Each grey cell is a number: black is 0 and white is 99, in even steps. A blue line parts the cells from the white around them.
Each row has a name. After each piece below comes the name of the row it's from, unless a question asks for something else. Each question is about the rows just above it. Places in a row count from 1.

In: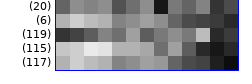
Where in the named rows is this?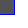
(20), 5
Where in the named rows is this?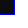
(117), 13
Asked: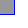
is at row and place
(117), 8
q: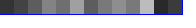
(119)

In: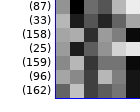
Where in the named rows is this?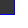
(159), 3
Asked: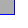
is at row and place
(158), 2

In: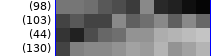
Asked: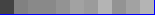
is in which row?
(130)
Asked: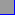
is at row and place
(130), 7
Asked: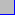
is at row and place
(44), 10
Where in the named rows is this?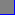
(130), 2
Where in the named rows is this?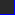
(98), 8
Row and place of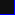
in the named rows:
(98), 10

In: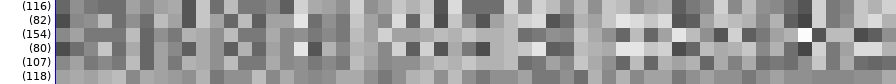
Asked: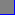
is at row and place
(107), 49
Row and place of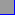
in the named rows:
(118), 9

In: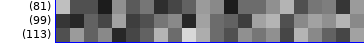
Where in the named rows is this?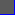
(81), 6
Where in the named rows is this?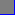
(81), 20
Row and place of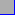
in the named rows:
(113), 11

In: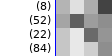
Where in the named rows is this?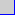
(84), 3
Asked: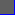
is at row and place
(52), 2

